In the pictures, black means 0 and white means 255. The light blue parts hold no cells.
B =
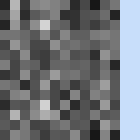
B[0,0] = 36
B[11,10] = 85
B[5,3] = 67
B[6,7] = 95
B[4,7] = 113
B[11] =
[83, 179, 89, 139, 173, 150, 52, 92, 81, 121, 85, 92]
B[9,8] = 72
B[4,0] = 68
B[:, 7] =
[42, 50, 50, 95, 113, 79, 95, 117, 59, 132, 42, 92, 85, 137]
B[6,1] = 69
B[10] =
[43, 86, 80, 127, 209, 70, 133, 42, 81, 61, 154, 68]
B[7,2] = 140
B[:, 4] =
[139, 107, 211, 133, 72, 61, 60, 106, 153, 103, 209, 173, 70, 60]
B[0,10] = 91
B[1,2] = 44
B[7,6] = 111
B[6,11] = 38
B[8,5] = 70
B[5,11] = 113
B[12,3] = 67
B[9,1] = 129
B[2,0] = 36
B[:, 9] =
[23, 84, 61, 122, 89, 47, 75, 76, 112, 129, 61, 121, 40, 23]
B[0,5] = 129
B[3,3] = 87
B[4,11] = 118
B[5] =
[87, 75, 138, 67, 61, 89, 123, 79, 85, 47, 146, 113]

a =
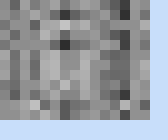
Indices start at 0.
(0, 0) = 140
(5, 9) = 161
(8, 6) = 183
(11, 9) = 153
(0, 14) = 141
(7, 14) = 164
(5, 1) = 112
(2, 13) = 144
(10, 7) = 113
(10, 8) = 120
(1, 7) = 98
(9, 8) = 166
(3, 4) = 178
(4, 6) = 45
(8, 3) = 144
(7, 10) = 112
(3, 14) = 135
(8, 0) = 122
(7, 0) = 160
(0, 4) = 144
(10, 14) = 99
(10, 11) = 118
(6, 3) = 107
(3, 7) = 144
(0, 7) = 144
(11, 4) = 175
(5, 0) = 165
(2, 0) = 118
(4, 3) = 144
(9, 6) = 134
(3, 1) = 106
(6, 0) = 154
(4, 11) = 144
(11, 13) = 145
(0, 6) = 118
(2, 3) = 98

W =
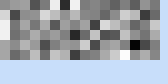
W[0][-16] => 142
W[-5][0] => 214
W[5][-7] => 129
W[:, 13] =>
[94, 186, 102, 144, 5, 142]
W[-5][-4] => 206
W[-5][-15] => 73
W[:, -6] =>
[118, 103, 217, 80, 153, 170]
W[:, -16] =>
[142, 214, 240, 241, 165, 166]
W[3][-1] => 171
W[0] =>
[142, 155, 160, 83, 123, 237, 44, 241, 124, 133, 118, 97, 127, 94, 147, 121]
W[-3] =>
[241, 112, 134, 172, 138, 156, 128, 40, 107, 194, 80, 88, 193, 144, 116, 171]
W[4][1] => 140
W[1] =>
[214, 73, 142, 146, 215, 189, 146, 184, 135, 131, 103, 140, 206, 186, 60, 106]
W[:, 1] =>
[155, 73, 118, 112, 140, 106]
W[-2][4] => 78
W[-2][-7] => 75
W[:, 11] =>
[97, 140, 189, 88, 165, 203]
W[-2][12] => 129
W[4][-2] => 73

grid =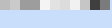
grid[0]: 189
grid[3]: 157
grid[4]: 244
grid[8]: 198

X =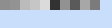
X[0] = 142
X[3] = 198
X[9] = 123
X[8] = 167

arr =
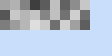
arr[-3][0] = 164
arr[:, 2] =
[131, 182, 182]
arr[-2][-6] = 196
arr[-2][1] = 200
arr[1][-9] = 86
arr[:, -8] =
[178, 200, 156]

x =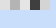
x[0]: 224
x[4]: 212
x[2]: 229

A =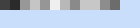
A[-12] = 64
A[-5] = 138
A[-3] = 199
